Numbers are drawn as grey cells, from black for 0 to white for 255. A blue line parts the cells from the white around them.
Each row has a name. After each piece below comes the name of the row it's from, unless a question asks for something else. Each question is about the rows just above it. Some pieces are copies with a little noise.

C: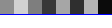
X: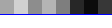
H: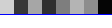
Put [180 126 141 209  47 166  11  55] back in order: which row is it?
C
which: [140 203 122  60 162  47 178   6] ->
C
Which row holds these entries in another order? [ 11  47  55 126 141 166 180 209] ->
C
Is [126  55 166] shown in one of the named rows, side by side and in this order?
yes
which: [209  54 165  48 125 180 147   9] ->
H

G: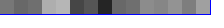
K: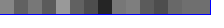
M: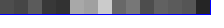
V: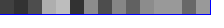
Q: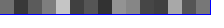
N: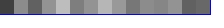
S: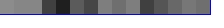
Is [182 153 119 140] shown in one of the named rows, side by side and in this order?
yes
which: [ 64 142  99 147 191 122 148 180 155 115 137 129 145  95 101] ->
N

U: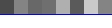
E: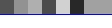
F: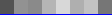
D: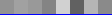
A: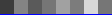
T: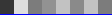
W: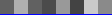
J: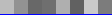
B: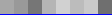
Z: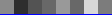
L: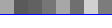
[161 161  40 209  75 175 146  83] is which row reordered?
E
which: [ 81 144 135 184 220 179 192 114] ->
F
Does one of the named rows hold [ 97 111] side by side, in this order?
no

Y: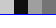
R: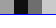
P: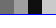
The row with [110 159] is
P
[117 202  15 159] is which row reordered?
Y
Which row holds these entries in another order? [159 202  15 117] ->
Y
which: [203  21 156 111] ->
Y
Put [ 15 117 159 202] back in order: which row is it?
Y
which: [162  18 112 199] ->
R

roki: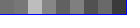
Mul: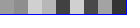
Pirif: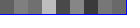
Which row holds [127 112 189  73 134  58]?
Pirif
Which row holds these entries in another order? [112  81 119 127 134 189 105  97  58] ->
roki
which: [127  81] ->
roki
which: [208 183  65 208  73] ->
Mul
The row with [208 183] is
Mul

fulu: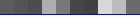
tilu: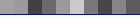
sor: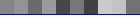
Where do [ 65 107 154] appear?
tilu
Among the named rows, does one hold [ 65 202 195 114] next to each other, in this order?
yes
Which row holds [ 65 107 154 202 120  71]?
tilu
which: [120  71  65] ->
fulu
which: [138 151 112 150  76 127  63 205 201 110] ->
sor
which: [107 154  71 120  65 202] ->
sor

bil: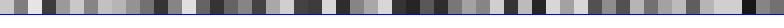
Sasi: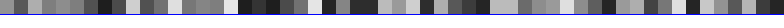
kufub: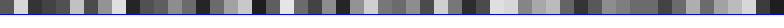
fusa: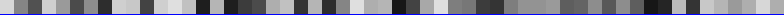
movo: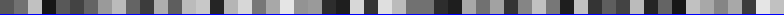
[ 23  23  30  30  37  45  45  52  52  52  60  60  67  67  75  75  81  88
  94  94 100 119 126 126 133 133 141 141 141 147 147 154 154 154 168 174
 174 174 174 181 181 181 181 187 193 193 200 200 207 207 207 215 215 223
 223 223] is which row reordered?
fusa
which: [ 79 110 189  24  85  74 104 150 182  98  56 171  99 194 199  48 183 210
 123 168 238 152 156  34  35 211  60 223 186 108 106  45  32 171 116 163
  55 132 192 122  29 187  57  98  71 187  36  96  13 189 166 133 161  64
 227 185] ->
movo

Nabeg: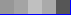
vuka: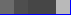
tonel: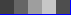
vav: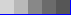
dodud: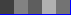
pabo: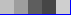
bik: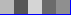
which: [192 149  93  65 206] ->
pabo
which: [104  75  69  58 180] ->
vuka
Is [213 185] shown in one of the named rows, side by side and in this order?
yes
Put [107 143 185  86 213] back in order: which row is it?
bik
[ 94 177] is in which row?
dodud
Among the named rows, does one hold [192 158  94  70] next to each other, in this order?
yes

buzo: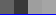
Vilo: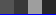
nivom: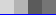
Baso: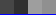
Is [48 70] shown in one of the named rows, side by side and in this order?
no
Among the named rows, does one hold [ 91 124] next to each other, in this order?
no
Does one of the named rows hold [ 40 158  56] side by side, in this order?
no
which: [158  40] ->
Vilo
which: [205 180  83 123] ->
nivom
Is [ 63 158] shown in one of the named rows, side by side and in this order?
no
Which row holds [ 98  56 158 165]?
buzo

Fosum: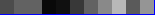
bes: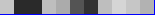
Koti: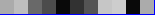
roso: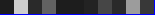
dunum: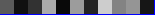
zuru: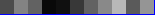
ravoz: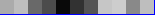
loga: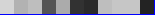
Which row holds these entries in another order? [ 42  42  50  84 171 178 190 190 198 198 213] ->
bes
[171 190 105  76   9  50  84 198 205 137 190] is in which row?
ravoz

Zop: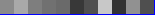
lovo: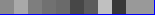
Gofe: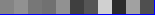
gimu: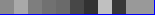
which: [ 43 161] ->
Gofe
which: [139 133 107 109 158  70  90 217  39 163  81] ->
Gofe
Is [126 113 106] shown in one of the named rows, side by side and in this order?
yes
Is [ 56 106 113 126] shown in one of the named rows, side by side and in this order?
no

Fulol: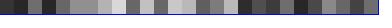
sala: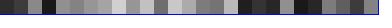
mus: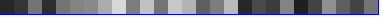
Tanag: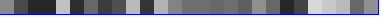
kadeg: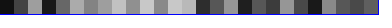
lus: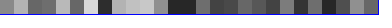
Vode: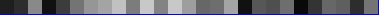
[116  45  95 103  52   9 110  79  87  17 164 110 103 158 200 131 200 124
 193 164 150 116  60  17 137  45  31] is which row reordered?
Vode
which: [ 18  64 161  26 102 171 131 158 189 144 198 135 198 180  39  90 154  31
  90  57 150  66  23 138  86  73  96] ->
kadeg
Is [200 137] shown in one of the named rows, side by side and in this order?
yes
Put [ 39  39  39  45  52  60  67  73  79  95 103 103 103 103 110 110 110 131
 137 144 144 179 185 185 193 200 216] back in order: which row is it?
Tanag
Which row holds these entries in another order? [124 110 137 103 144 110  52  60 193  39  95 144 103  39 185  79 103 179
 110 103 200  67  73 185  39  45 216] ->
Fulol

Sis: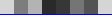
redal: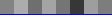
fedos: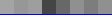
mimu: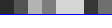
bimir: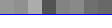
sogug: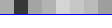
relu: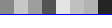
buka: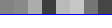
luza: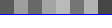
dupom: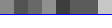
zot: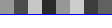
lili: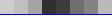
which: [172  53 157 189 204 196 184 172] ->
sogug
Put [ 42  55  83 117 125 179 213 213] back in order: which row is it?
Sis
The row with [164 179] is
sogug
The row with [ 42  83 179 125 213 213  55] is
mimu
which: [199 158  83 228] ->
relu
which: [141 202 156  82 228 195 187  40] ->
relu

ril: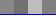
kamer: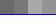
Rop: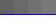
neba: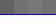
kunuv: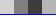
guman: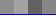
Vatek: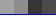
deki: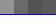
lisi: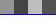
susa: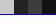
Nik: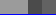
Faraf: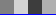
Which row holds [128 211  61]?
Faraf
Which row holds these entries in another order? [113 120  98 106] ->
Rop

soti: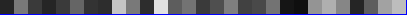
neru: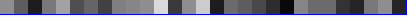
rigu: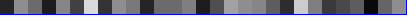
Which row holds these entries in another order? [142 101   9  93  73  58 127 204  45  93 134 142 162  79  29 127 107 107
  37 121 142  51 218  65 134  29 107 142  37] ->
rigu
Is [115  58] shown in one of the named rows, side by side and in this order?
yes

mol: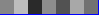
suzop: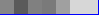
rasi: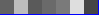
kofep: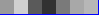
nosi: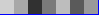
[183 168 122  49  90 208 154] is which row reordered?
kofep
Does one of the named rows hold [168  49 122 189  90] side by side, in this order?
yes
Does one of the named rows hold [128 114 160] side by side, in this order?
no
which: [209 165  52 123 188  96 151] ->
nosi
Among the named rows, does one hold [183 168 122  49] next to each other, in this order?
no

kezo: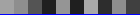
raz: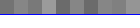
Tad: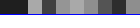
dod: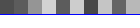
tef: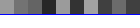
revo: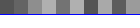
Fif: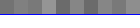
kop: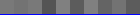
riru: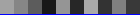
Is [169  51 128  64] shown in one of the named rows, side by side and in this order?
no
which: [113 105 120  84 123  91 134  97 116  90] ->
kop
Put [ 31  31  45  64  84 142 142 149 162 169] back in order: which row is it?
kezo
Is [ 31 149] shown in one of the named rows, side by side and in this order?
yes

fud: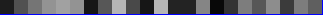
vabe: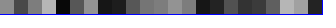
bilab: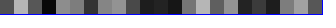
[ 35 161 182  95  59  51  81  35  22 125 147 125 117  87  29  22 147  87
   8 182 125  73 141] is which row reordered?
vabe
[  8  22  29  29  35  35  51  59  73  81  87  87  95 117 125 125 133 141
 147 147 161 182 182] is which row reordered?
bilab
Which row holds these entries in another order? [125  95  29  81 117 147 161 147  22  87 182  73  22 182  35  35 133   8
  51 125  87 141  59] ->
fud

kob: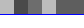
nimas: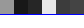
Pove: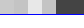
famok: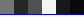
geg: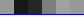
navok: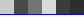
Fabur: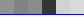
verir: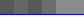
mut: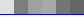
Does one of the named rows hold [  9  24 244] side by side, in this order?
no
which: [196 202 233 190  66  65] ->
Pove
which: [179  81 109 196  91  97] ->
kob
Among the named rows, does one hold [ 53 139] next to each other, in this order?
no

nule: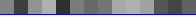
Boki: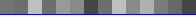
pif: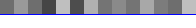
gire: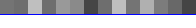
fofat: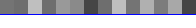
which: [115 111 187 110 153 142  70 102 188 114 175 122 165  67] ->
fofat
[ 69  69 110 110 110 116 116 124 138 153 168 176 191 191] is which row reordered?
fofat
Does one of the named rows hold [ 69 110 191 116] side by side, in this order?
yes

